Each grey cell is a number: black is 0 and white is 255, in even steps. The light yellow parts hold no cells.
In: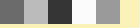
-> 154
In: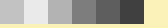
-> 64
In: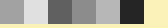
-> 37
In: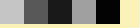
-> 3
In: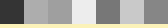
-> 134
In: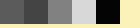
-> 4
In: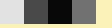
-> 113
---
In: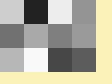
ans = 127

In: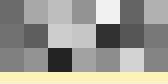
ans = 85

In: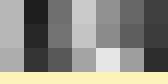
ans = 94

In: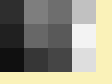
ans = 89

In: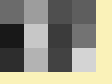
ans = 59

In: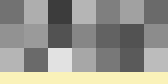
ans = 82

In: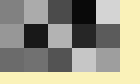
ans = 38

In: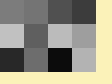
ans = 187

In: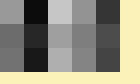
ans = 126

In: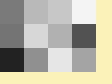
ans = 177
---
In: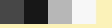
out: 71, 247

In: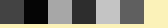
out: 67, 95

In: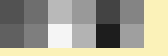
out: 82, 159

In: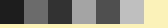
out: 29, 191

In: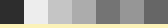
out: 45, 102

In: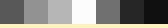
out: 87, 16
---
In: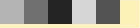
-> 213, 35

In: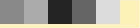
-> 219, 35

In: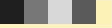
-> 215, 32

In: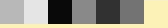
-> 228, 9

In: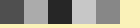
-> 199, 38

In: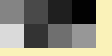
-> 218, 2

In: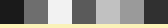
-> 242, 26
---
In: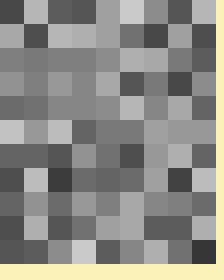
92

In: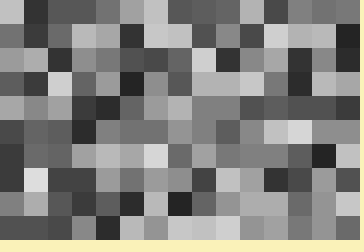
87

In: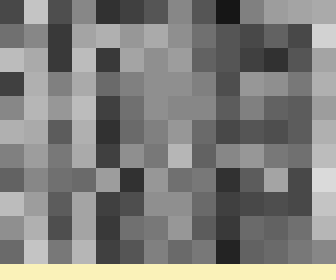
78

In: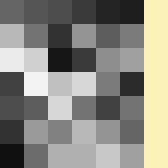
77

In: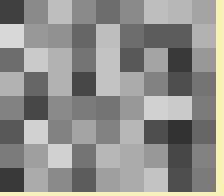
189

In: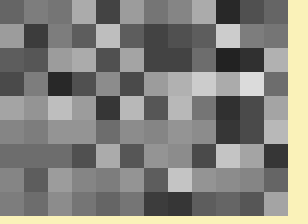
117

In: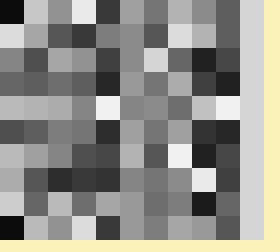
146
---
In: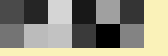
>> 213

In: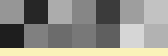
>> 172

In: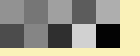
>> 160

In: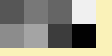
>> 101

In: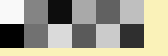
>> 13

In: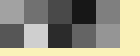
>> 73

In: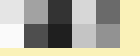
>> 51

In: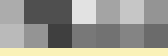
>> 79

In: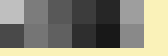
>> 88
